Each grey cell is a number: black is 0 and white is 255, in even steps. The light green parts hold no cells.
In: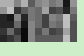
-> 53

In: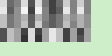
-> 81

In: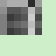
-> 126

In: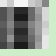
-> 81

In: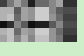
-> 178

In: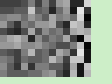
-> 139

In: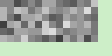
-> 104

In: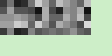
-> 160

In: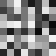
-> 214
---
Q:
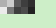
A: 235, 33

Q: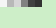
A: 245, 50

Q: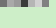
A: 209, 58

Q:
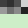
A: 209, 34

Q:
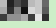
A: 230, 18

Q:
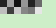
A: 230, 18
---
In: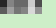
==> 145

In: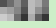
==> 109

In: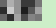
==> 163

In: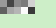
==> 57

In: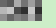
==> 47

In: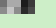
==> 74
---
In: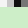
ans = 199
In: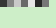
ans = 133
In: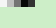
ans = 191
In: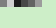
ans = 208
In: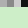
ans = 137
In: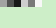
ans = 81
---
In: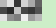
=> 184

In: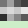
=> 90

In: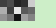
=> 131

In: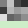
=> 142

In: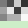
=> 248

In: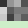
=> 93

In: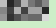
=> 216

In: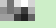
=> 99

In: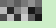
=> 23

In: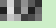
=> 116
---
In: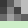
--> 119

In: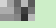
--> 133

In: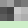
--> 186

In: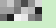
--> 243

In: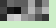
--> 209

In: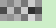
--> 175

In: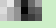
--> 147

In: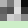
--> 193
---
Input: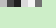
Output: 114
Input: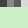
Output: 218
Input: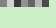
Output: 75
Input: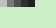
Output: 32
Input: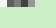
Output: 151
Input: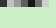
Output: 206
